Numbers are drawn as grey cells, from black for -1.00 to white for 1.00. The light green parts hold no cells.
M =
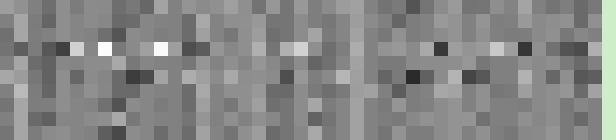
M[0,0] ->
0.23
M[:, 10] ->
[-0.19, 0.05, 0.05, 0.25, 0.05, -0.40, 0.05, 0.05, 0.05, 0.05]
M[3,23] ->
-0.14
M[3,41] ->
-0.40
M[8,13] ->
-0.08
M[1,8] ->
-0.17
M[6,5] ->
0.02
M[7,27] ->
-0.04
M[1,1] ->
0.30
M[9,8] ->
-0.43
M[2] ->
[-0.12, 0.30, -0.02, 0.01, 0.11, 0.04, 0.02, -0.13, -0.33, 0.09, 0.05, -0.01, 0.01, -0.15, 0.25, 0.03, -0.07, 0.12, 0.23, -0.13, -0.08, 0.10, 0.29, -0.04, 0.04, 0.27, 0.02, -0.06, 0.14, -0.02, 0.02, 0.10, 0.15, 0.01, 0.13, 0.00, -0.03, -0.02, 0.08, 0.13, -0.06, 0.06, 0.00]
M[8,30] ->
0.14
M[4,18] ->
0.17
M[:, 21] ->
[0.19, 0.10, 0.10, 0.64, 0.10, 0.19, 0.10, 0.10, 0.10, 0.06]
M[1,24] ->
0.04
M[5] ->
[0.31, 0.22, -0.07, -0.23, 0.11, -0.19, 0.09, 0.05, -0.17, -0.53, -0.40, 0.28, 0.01, 0.36, 0.25, 0.10, 0.32, 0.11, 0.12, 0.09, -0.39, 0.19, -0.01, 0.08, 0.43, 0.25, 0.02, -0.21, -0.04, -0.67, -0.24, 0.10, 0.41, -0.46, -0.32, 0.00, 0.00, 0.39, 0.08, -0.19, 0.12, -0.31, -0.26]
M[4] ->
[0.00, 0.30, -0.15, -0.23, 0.06, 0.04, 0.10, 0.10, 0.32, -0.06, 0.05, 0.02, 0.01, -0.07, 0.17, 0.03, 0.12, 0.04, 0.17, 0.07, -0.08, 0.10, -0.21, -0.11, 0.04, 0.27, 0.02, -0.04, -0.04, 0.08, 0.10, 0.10, 0.11, 0.18, -0.07, 0.00, 0.00, 0.13, 0.08, 0.11, -0.04, -0.17, 0.00]
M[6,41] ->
-0.16
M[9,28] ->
0.15
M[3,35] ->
0.57
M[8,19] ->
0.06
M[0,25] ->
0.26
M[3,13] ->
-0.38
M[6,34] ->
0.13
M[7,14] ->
0.25
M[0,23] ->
0.09
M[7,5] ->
0.04
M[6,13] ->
-0.15
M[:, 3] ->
[-0.14, -0.21, 0.01, -0.32, -0.23, -0.23, -0.21, -0.01, -0.25, 0.09]
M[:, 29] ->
[-0.34, -0.02, -0.02, 0.08, 0.08, -0.67, -0.02, -0.02, 0.07, -0.02]
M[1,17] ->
0.13
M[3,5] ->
0.64
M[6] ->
[0.00, 0.46, -0.03, -0.21, 0.11, 0.02, 0.13, 0.06, -0.17, -0.18, 0.05, 0.02, 0.01, -0.15, 0.32, 0.03, 0.12, 0.12, 0.19, -0.16, -0.17, 0.10, -0.04, -0.13, -0.04, 0.23, 0.26, 0.00, -0.27, -0.02, 0.02, 0.31, 0.28, 0.01, 0.13, -0.07, -0.04, 0.24, 0.08, 0.11, 0.17, -0.16, 0.27]
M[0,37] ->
0.29
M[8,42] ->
0.00
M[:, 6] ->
[0.09, 0.09, 0.02, 0.06, 0.10, 0.09, 0.13, 0.03, 0.09, 0.01]
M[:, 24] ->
[0.22, 0.04, 0.04, -0.01, 0.04, 0.43, -0.04, 0.04, 0.04, 0.04]

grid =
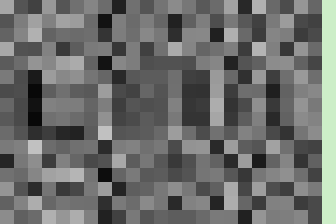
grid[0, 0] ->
0.30
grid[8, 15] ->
0.30
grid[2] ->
[-0.22, 0.04, 0.39, -0.22, -0.14, -0.16, -0.14, -0.59, -0.02, -0.14, 0.07, -0.06, -0.64, 0.06, 0.07, -0.75, 0.37, -0.18, -0.53, 0.04, -0.01, -0.53, -0.42]
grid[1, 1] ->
-0.02
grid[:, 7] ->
[-0.15, -0.86, -0.59, -0.02, -0.85, -0.20, 0.23, -0.01, 0.14, 0.51, -0.66, -0.36, -0.90, 0.23, -0.63, -0.74]
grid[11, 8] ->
0.32
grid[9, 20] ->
-0.60
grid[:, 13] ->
[-0.07, -0.25, 0.06, 0.04, -0.38, -0.50, -0.60, -0.58, -0.59, -0.14, 0.15, -0.37, -0.34, -0.06, 0.02, -0.27]
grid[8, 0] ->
-0.30
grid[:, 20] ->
[-0.40, 0.22, -0.01, -0.57, 0.11, -0.13, -0.23, -0.20, -0.23, -0.60, -0.12, 0.04, 0.13, -0.51, 0.02, -0.01]
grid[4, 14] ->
-0.02
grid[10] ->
[-0.04, 0.00, 0.51, -0.15, -0.22, -0.12, -0.10, -0.66, -0.02, 0.02, -0.12, -0.06, -0.41, 0.15, 0.17, -0.68, 0.23, -0.27, -0.33, 0.27, -0.12, -0.44, -0.48]
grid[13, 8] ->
-0.72
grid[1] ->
[-0.34, -0.02, 0.26, 0.01, 0.27, 0.22, -0.16, -0.86, -0.01, -0.16, -0.02, -0.20, -0.74, -0.25, -0.01, -0.39, -0.05, -0.31, -0.49, -0.04, 0.22, -0.43, -0.49]
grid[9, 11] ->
-0.18
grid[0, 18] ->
0.39
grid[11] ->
[-0.71, -0.06, 0.11, -0.53, 0.01, -0.20, -0.43, -0.36, 0.32, -0.28, -0.07, -0.32, -0.55, -0.37, -0.09, -0.23, -0.67, 0.23, -0.79, -0.22, 0.04, -0.59, -0.24]
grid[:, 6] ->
[0.04, -0.16, -0.14, -0.04, -0.22, -0.08, -0.30, -0.21, -0.25, -0.28, -0.10, -0.43, -0.09, -0.05, -0.13, 0.00]
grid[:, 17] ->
[-0.69, -0.31, -0.18, -0.53, -0.34, -0.62, -0.14, -0.41, -0.27, 0.02, -0.27, 0.23, -0.57, -0.45, -0.20, -0.74]
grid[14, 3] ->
-0.19
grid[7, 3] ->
0.01
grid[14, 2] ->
0.36
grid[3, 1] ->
-0.36
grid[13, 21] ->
0.11
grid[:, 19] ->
[-0.18, -0.04, 0.04, 0.00, 0.10, -0.51, -0.76, -0.55, -0.68, -0.43, 0.27, -0.22, 0.04, -0.39, 0.01, -0.03]
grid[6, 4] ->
-0.12
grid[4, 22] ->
-0.46
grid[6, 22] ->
0.07
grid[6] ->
[-0.41, -0.39, -0.94, -0.26, -0.12, -0.27, -0.30, 0.23, -0.42, -0.48, -0.20, -0.34, -0.12, -0.60, -0.61, 0.23, -0.52, -0.14, -0.15, -0.76, -0.23, 0.00, 0.07]

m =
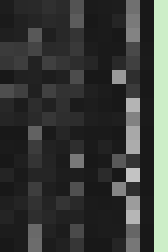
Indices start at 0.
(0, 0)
-0.77
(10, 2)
-0.53
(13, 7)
-0.81
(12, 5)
-0.77
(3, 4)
-0.66
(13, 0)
-0.81
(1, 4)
-0.69
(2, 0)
-0.76
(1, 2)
-0.71
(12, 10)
-0.81
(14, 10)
-0.80
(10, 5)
-0.64
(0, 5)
-0.35
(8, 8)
-0.76
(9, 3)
-0.80
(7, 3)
-0.74
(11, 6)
-0.81
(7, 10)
-0.80
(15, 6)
-0.79
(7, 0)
-0.69
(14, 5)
-0.68
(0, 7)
-0.78
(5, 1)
-0.74
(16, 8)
-0.78
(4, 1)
-0.51
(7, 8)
-0.81
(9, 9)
0.32
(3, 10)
-0.80
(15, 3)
-0.69
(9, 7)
-0.80
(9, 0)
-0.81
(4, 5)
-0.65
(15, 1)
-0.78
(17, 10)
-0.81
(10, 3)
-0.73
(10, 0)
-0.79
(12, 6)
-0.80
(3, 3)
-0.67

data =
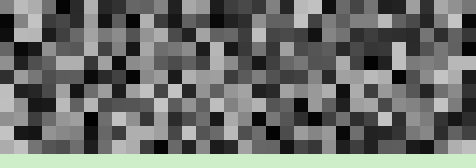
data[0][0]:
0.01
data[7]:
[0.50, 0.13, -0.82, -0.80, 0.46, -0.24, 0.43, -0.42, -0.34, -0.33, -0.28, 0.54, -0.28, 0.15, -0.25, 0.49, 0.02, 0.22, 0.40, -0.33, -0.22, -0.93, 0.21, -0.25, -0.75, 0.25, 0.30, -0.43, 0.09, 0.03, -0.14, 0.53, -0.03, -0.79]
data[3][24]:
-0.68
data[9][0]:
0.53
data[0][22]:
0.51
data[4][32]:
0.44
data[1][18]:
0.12
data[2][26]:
-0.51
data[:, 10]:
[-0.23, 0.39, 0.16, 0.31, 0.16, 0.08, 0.51, -0.28, -0.58, 0.37, -0.52]
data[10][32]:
0.37
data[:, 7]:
[-0.69, -0.84, -0.05, -0.48, 0.26, -0.66, 0.23, -0.42, -0.14, -0.19, -0.14]
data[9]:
[0.53, -0.82, -0.84, 0.15, 0.07, 0.01, -0.86, -0.19, -0.52, 0.37, 0.37, 0.25, -0.44, 0.51, -0.34, -0.17, 0.46, -0.38, -0.14, -0.98, -0.40, 0.22, 0.04, 0.20, -0.94, -0.13, -0.73, -0.71, -0.59, -0.06, 0.06, -0.65, -0.23, -0.48]
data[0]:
[0.01, 0.47, 0.36, -0.12, -0.97, -0.67, 0.38, -0.69, -0.61, -0.20, -0.23, 0.03, -0.74, 0.32, 0.19, -0.78, -0.51, -0.43, -0.56, 0.01, -0.70, 0.45, 0.51, -0.88, -0.17, -0.46, -0.09, -0.76, -0.73, 0.25, -0.62, 0.32, 0.14, -0.07]
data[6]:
[0.49, -0.75, -0.70, -0.42, 0.27, -0.84, -0.14, 0.23, -0.77, 0.24, 0.51, -0.46, 0.52, -0.70, 0.15, -0.24, 0.18, 0.28, -0.75, -0.68, 0.27, 0.05, 0.20, 0.37, -0.88, 0.35, -0.51, 0.20, -0.02, -0.32, -0.72, -0.13, 0.08, -0.60]
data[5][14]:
0.21
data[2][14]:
0.28
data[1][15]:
-0.94
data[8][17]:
0.07
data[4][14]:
-0.49
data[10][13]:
-0.73
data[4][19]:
-0.50
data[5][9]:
-0.96
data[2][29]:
-0.67
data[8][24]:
-0.11
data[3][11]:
-0.14
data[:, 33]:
[-0.07, -0.93, -0.57, -0.96, 0.44, -0.78, -0.60, -0.79, -0.65, -0.48, 0.48]
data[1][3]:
-0.53
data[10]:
[0.35, 0.50, -0.09, -0.33, -0.39, -0.14, -0.76, -0.14, 0.45, 0.36, -0.52, -0.96, -0.18, -0.73, 0.07, -0.79, -0.68, 0.26, -0.19, -0.21, -0.85, -0.44, -0.57, 0.13, -0.76, -0.51, -0.74, -0.28, -0.27, -0.79, -0.86, -0.13, 0.37, 0.48]
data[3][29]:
-0.66
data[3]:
[-0.20, -0.93, -0.80, 0.13, -0.27, -0.31, 0.39, -0.48, 0.01, -0.83, 0.31, -0.14, -0.07, 0.09, -0.78, 0.43, -0.81, -0.55, -0.08, -0.58, 0.26, -0.41, -0.33, -0.27, -0.68, -0.42, -0.58, -0.55, 0.50, -0.66, -0.34, -0.07, -0.24, -0.96]
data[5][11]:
0.22

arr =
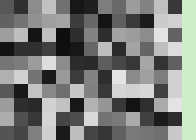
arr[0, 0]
-0.32
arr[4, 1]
-0.03
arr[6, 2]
0.53
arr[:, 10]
[0.03, -0.78, 0.10, -0.21, 0.31, 0.25, 0.69, -0.63, -0.49, -0.08]
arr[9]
[-0.34, -0.46, 0.00, 0.62, -0.80, 0.48, -0.46, -0.58, -0.25, -0.05, -0.08, -0.13, 0.58]
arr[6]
[-0.31, -0.81, 0.53, 0.07, -0.14, 0.56, 0.01, -0.56, 0.66, 0.64, 0.69, -0.50, 0.63]
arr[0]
[-0.32, -0.63, 0.10, 0.51, -0.11, -0.82, -0.76, -0.02, -0.18, 0.22, 0.03, 0.50, -0.56]
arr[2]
[0.23, 0.49, -0.84, 0.50, -0.89, -0.65, 0.03, -0.65, 0.28, 0.22, 0.10, 0.78, -0.22]
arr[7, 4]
0.51
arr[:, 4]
[-0.11, 0.29, -0.89, -0.88, 0.10, 0.21, -0.14, 0.51, -0.46, -0.80]
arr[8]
[0.36, -0.37, -0.57, 0.67, -0.46, -0.39, 0.70, -0.10, -0.04, 0.34, -0.49, -0.80, -0.65]
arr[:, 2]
[0.10, 0.14, -0.84, -0.63, 0.22, -0.09, 0.53, -0.69, -0.57, 0.00]
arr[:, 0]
[-0.32, -0.24, 0.23, -0.86, -0.08, 0.38, -0.31, 0.22, 0.36, -0.34]
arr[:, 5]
[-0.82, -0.52, -0.65, -0.82, -0.66, -0.54, 0.56, -0.82, -0.39, 0.48]
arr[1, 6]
-0.19
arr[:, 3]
[0.51, 0.25, 0.50, -0.50, 0.74, -0.79, 0.07, 0.64, 0.67, 0.62]
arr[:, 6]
[-0.76, -0.19, 0.03, -0.20, -0.68, 0.03, 0.01, 0.40, 0.70, -0.46]
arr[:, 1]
[-0.63, -0.10, 0.49, -0.63, -0.03, 0.64, -0.81, -0.64, -0.37, -0.46]

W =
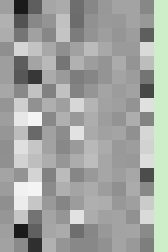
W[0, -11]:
0.25
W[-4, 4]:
0.04
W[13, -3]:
0.13
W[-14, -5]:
0.23
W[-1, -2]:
0.20
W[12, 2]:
0.66
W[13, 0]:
0.22
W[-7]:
[0.13, 0.65, 0.49, 0.36, 0.18, 0.35, 0.48, 0.30, 0.21, 0.19, 0.73]
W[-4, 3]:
0.20
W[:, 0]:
[0.25, 0.39, 0.36, 0.12, 0.24, 0.24, 0.31, 0.17, 0.24, 0.18, 0.12, 0.13, 0.29, 0.22, 0.12, 0.18, 0.25, 0.27]
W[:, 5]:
[-0.14, -0.15, -0.03, 0.26, 0.39, -0.02, 0.03, 0.69, 0.19, 0.77, 0.21, 0.35, 0.05, 0.29, 0.22, 0.77, -0.14, 0.07]
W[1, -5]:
0.14
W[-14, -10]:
-0.27
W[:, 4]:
[0.34, 0.51, 0.54, 0.12, -0.08, 0.21, 0.51, 0.25, 0.38, 0.10, 0.07, 0.18, 0.47, 0.37, 0.04, 0.17, 0.34, 0.17]
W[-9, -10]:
0.48
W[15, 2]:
-0.10
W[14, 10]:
0.59
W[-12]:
[0.31, 0.07, 0.52, 0.01, 0.51, 0.03, 0.17, 0.29, 0.22, 0.27, -0.44]
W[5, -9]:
-0.57
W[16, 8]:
0.28
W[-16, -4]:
0.24
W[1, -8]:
0.16
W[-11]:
[0.17, 0.62, 0.14, 0.37, 0.25, 0.69, 0.41, 0.27, 0.25, 0.15, 0.76]
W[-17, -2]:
0.28
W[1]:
[0.39, -0.35, 0.07, 0.16, 0.51, -0.15, 0.14, 0.20, 0.19, 0.28, 0.19]
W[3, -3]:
0.21
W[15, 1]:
0.55
